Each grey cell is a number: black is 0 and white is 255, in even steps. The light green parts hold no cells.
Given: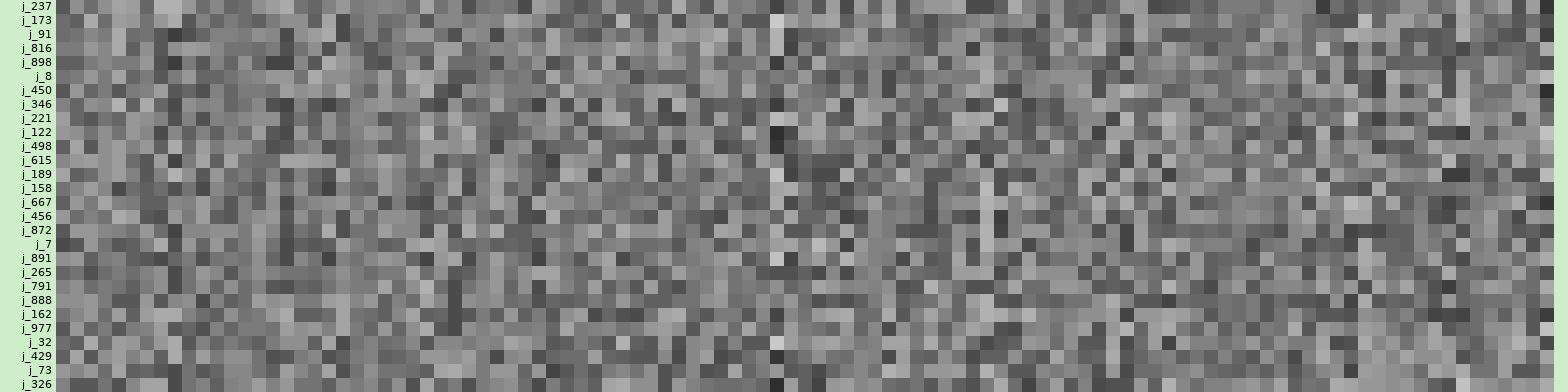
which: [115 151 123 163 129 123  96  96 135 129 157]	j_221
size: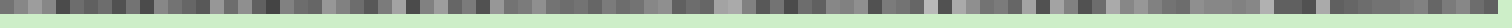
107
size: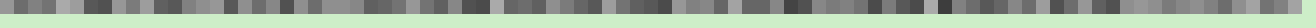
93
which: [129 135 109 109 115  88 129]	j_7

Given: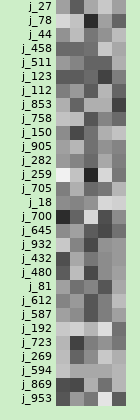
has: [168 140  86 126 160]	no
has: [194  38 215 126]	no
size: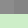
2

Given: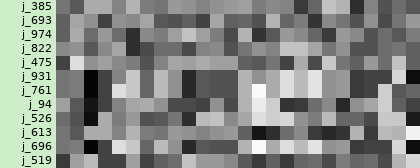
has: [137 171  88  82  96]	no
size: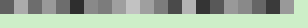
21
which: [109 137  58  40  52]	j_613
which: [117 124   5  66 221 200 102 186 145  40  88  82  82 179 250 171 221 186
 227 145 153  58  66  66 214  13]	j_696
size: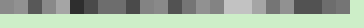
25
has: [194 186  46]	no

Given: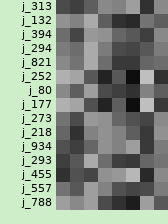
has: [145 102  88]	yes
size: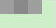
3
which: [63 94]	j_313
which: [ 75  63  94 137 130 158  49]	j_313
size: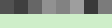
8
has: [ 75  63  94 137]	yes
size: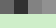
4

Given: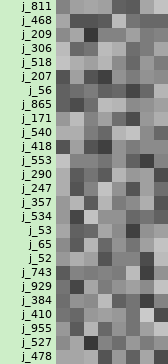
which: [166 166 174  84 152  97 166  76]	j_478
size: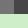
2
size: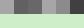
6

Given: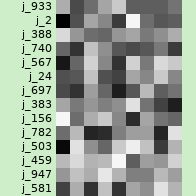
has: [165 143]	yes
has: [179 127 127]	yes
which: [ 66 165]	j_24
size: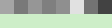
8
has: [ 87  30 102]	no
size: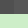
2
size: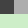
2

